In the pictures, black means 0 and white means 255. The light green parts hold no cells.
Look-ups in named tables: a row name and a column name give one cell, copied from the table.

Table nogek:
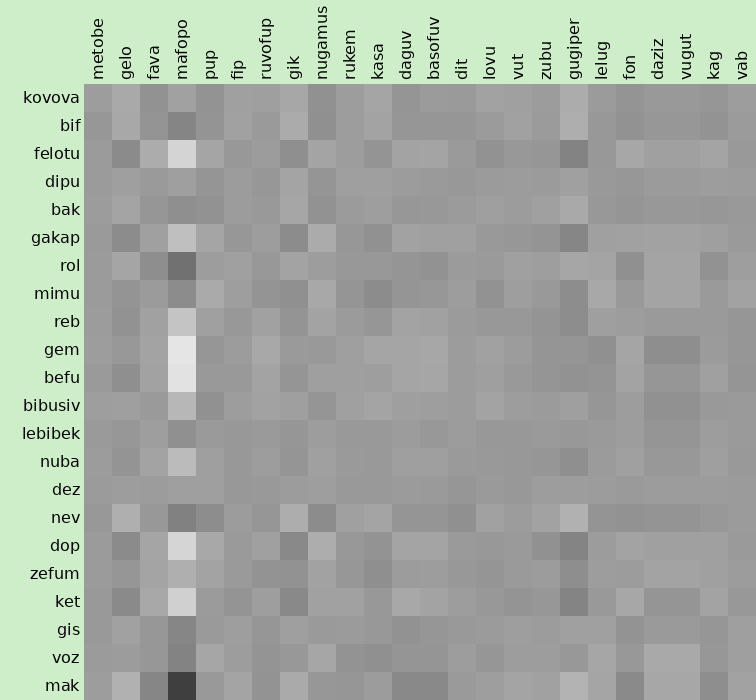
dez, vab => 155
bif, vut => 161
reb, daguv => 163
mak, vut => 164
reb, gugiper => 141
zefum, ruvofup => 147
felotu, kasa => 148
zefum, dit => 152

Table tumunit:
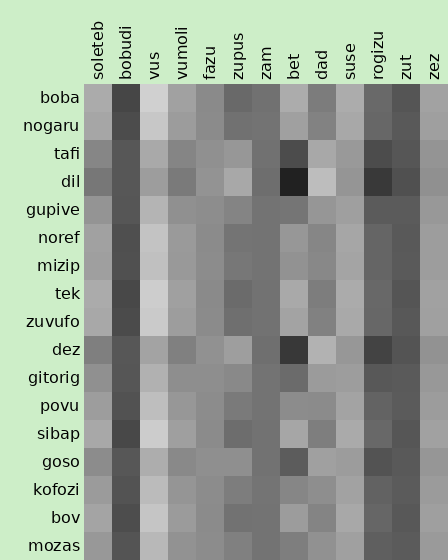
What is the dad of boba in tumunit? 124
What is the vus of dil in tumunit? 157
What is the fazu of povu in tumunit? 140
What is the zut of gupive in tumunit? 91
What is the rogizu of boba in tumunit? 105
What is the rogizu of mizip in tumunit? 101
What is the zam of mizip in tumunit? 115
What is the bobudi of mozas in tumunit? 84
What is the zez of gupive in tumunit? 152
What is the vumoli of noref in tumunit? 154
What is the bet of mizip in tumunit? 146
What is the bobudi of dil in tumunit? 87
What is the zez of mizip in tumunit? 157
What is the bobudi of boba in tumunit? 70

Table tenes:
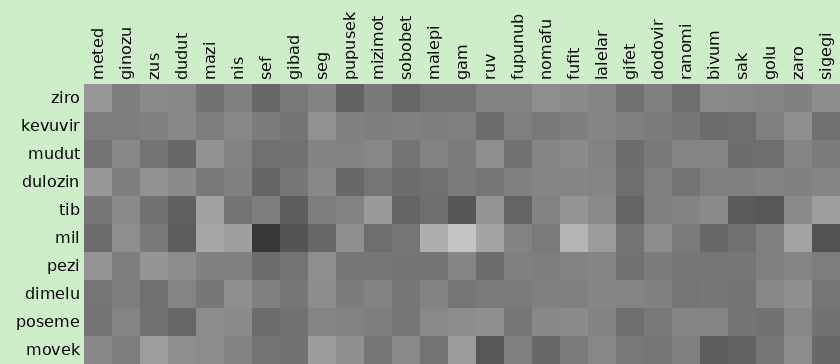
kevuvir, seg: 145
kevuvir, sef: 124
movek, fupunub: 127
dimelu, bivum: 119
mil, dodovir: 141
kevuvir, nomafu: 121
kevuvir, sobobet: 128

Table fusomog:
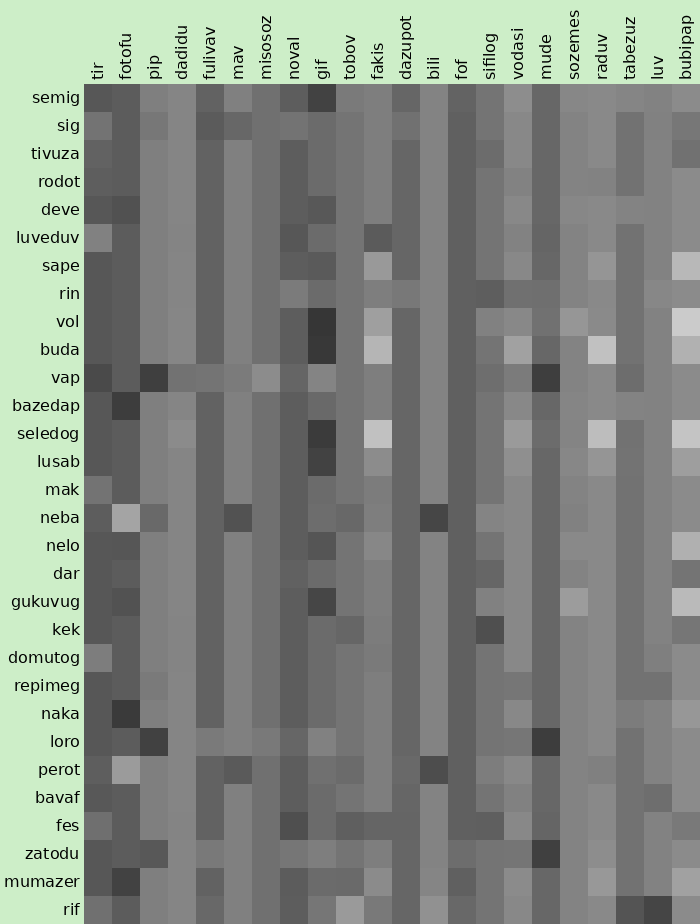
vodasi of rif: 136
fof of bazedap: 96
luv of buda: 130
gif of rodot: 107
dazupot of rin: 120
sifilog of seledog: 116
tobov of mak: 116
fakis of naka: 126
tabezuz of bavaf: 114
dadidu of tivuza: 133
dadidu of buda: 134
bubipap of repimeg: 139
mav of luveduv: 128
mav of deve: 128
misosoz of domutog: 112
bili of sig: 131
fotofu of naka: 58
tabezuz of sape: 114
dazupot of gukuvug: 102

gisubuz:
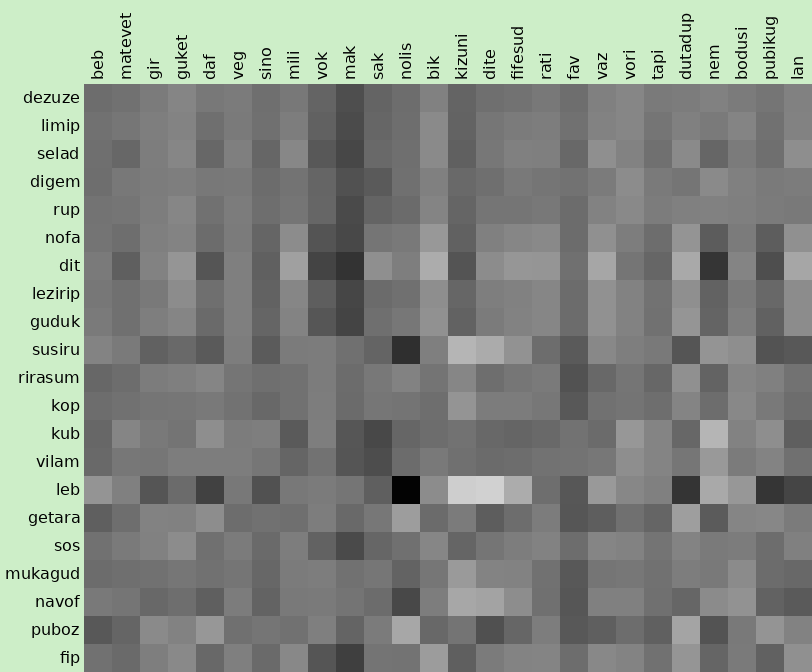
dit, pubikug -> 78
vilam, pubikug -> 131
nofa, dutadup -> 148
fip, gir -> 126
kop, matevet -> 113
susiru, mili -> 123
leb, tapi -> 128
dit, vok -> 68
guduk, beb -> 122
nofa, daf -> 108
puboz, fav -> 88
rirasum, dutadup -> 144

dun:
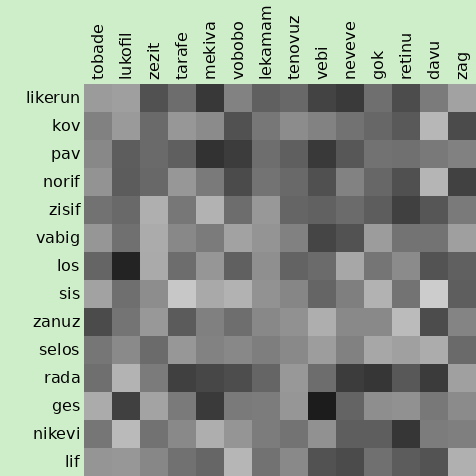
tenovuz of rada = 152
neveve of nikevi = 94
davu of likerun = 123
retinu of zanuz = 187
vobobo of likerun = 130
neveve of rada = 60
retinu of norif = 80
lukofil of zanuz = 116
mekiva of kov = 139
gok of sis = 178
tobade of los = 101

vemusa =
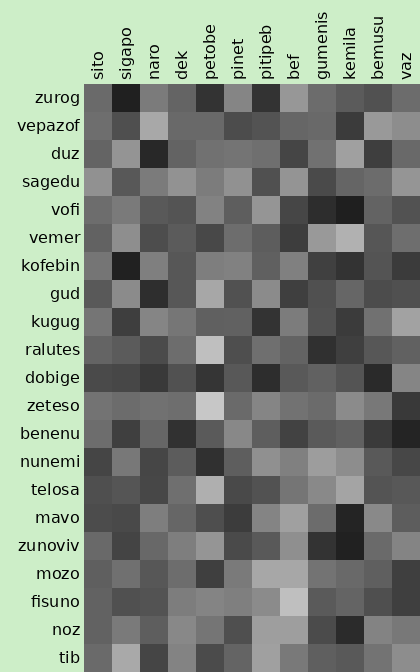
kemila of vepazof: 59
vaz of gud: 80
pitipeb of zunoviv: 89
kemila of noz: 43
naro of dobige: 57
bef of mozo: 167
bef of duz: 69
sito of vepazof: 110
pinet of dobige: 88
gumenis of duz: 113
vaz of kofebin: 59
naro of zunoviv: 104
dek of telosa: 111
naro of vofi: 89
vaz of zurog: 108
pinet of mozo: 122
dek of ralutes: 109
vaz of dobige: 133

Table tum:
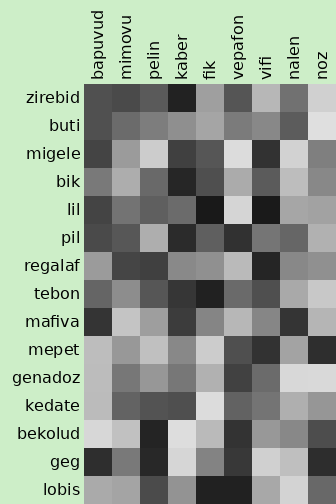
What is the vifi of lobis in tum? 168
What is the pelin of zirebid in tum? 90
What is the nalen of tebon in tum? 169
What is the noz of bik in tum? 136
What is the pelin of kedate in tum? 83
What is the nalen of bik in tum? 189
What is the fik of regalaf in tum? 144
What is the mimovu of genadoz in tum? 119
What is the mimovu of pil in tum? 87
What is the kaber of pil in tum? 43
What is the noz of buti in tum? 223
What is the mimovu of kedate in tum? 99
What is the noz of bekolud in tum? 77
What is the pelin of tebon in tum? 86
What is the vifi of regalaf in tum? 37
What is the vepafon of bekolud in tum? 51
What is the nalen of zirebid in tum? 113
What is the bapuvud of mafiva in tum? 52

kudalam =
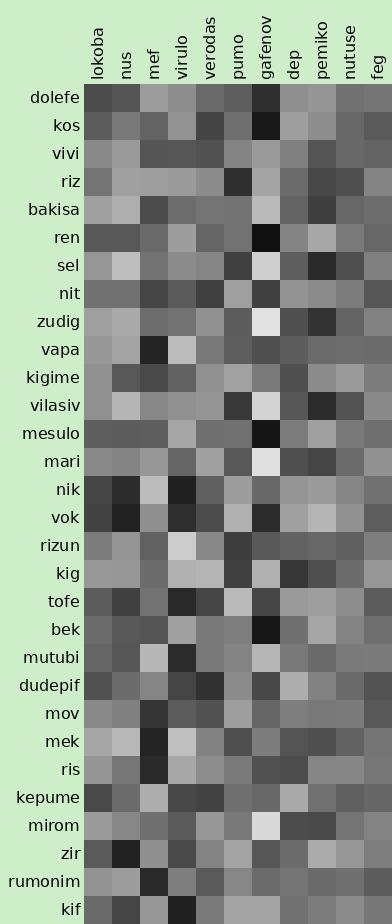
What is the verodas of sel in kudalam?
133
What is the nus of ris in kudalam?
118
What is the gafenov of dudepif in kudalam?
72
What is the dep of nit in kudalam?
147
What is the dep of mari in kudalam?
79
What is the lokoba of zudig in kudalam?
159
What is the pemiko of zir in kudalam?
171
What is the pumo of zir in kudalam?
163
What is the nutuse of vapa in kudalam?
109
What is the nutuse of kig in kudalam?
108
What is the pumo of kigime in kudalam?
161
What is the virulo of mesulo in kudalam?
166

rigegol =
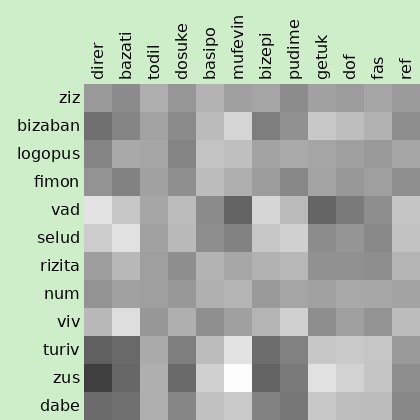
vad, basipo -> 139
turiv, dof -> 201
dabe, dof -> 189
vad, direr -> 227
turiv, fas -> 198
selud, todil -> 161
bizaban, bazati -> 133
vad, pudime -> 186
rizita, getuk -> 145
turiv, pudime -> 129

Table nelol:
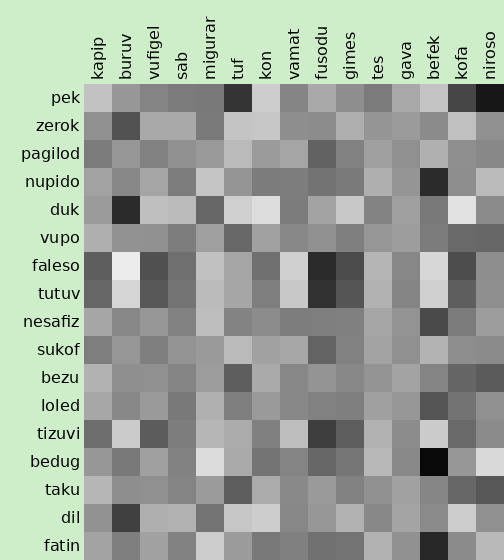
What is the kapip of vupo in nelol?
175
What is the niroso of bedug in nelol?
217
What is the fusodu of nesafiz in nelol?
126
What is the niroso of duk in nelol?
139
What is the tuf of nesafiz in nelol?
131
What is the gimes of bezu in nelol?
135
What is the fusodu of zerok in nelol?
140
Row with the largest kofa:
duk

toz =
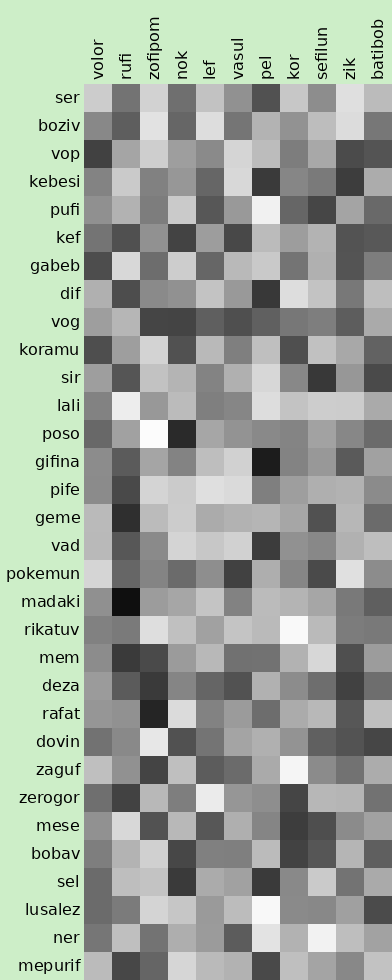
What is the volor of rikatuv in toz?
129
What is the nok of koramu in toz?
81
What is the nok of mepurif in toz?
214
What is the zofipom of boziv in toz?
226
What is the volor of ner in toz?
118
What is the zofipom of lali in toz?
152
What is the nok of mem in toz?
155
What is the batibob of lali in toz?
170
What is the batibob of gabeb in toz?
125
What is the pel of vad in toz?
60
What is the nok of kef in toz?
67
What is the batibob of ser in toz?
187
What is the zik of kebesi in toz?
61

